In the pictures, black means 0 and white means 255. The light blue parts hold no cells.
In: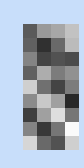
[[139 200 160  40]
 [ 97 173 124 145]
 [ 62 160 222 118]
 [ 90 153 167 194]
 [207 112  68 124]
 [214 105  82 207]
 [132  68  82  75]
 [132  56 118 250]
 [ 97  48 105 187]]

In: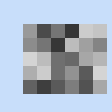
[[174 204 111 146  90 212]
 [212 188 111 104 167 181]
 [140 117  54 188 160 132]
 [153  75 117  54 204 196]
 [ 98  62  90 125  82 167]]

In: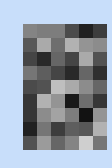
[[ 54 178 148  25 110  54]
 [ 88 170 110 178 148 140]
 [ 82 155 102 132 207 118]
 [ 54 140 163 125  18 148]
 [132 125 125  75  33  61]
 [ 33 118  61  94  88 178]
 [118  94  69  41 102  47]
 [ 75  82 191 170 140 102]
 [ 69  41 102  69 170  82]]

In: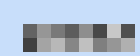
[[ 64 164 184 134 192 127 150 176]
 [ 99 150 121  93 142  72 200  79]]

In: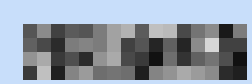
[[ 58 192  31 132 155 110 116 110  31 132 147 170 155 139  43  31]
 [147 170  58  79  43 147 170  73  58  17 110  51  97 116  79  17]
 [ 85 139  65  91  85 124 162 178  91 192 186  73 116 139  25 124]
 [ 97  73  43 124 132 124 162  65  85  37  97  37 139 214  65  65]]

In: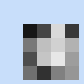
[[ 77 197 231 157]
 [120 191 209 178]
 [ 22  69 217  56]
 [112  49 128 150]]

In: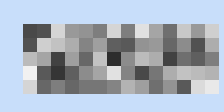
[[ 81 207 194 173 132 159  95  89 147 153 103 140  81 173]
 [187 165  66 159 103 194  45 140 187 173  66 111  95 126]
 [213 103 126 103 118 118 132 179 159 111 147  89 219 233]
 [241  89  53  95 140 165 225 132  73 118 173 194 187 179]
 [ 73  81 213 153 147 126 213 126 225 165 111 200 153 207]]

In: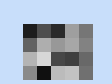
[[180 215  71  63 104]
 [ 98 174 152 167 130]
 [ 29  78  42 159 118]
 [138  16 187 194 112]]

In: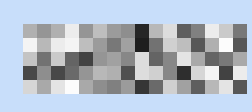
[[244 184 236 244 190 155 120 161  30 114 208 190  87 176 252  87]
 [214 169 228 252 169 142 128 155  54 106 208 161  94 184 228  87]
 [176 149 176 236 149 190 155 142  38 184 221  94 128 236 202 120]
 [ 72 142  72 106 149 184 176  79 221 208 135  46 214 244  66 236]
 [196 114 202 100  66 149 161 135 221 100 135 228 169 100 120 169]]
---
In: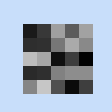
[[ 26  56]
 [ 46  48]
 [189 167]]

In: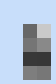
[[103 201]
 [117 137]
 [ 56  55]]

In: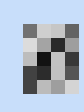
[[113 207]
 [220 164]
 [189  18]]

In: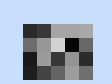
[[ 42  56]
 [108 151]
 [ 25 155]]

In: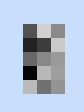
[[ 82 209]
 [ 33  60]
 [104 136]]

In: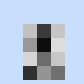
[[193  58]
 [152  13]
 [213 108]]

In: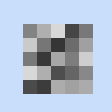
[[131 175]
 [202 118]
 [121  56]]

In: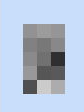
[[146 156]
 [129 120]
 [138 113]]

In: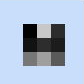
[[  2 200]
 [ 18  45]
 [119 159]]
